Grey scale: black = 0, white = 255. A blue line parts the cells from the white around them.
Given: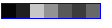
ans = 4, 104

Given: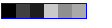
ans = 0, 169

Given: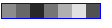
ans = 140, 81

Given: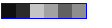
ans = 15, 142

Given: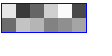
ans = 230, 165

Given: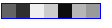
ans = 99, 154

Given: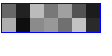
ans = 104, 42

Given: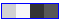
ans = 209, 87
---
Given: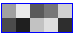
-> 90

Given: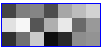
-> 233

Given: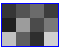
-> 156

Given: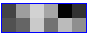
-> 165

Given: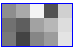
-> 162

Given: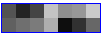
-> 143

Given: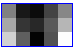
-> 40

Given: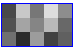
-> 133
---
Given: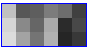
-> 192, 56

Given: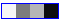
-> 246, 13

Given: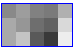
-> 137, 238

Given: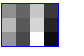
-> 144, 14

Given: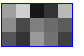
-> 159, 64

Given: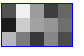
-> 83, 76

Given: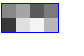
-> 136, 184

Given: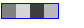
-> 128, 185

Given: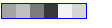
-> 164, 214
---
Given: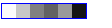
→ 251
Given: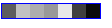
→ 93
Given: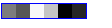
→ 125
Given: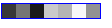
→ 56
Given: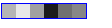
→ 181
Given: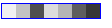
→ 241
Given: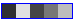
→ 48
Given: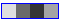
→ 223
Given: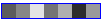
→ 92
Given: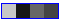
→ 199
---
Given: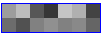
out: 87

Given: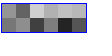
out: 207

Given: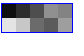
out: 78

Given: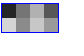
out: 177

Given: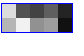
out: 67

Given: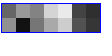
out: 131
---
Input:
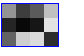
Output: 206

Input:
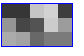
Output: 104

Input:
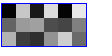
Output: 147

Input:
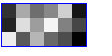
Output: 104

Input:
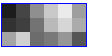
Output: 121

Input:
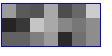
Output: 42

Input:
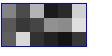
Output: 34
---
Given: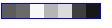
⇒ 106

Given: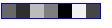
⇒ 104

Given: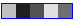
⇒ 111

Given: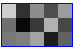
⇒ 112

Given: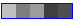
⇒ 126

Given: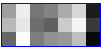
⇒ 152

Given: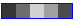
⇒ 109

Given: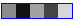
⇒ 139
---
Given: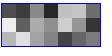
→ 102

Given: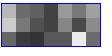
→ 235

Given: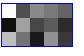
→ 145

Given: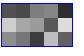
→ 190

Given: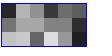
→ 153

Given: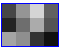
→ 51

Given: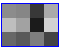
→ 126

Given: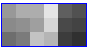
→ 60
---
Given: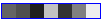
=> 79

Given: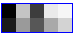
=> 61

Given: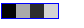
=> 170

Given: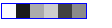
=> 139

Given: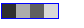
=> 172

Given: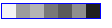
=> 120

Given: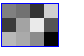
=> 59
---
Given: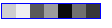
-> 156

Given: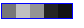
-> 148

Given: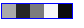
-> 124

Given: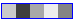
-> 168

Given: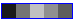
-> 193

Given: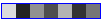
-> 78

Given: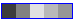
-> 225

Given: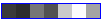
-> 81

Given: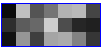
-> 206

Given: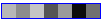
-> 85
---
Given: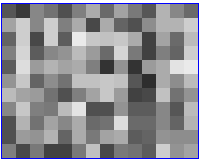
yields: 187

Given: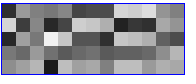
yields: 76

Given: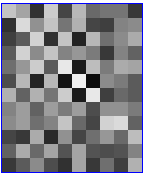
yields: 171

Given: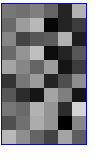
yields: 29

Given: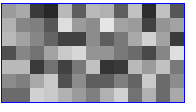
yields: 58

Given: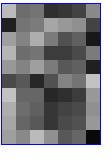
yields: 24
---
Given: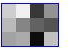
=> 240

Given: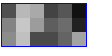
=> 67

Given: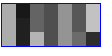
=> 148

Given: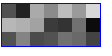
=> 189

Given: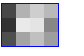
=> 178

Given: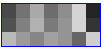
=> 141

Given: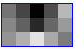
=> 3

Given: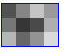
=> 134

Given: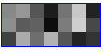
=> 116
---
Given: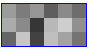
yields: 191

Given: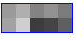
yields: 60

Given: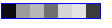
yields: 213

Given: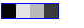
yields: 228

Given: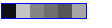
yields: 111

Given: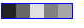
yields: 225

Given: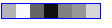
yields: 129

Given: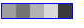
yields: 178

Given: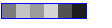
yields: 214

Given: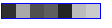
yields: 36
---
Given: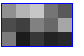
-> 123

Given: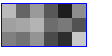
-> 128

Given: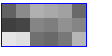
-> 229

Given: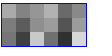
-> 118

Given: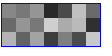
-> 179

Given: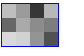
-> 217

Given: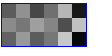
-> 98

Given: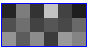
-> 148

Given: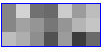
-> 189

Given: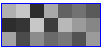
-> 163
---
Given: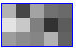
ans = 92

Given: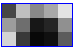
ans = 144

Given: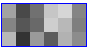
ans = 127

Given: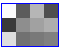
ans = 174

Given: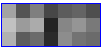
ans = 121

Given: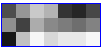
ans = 130
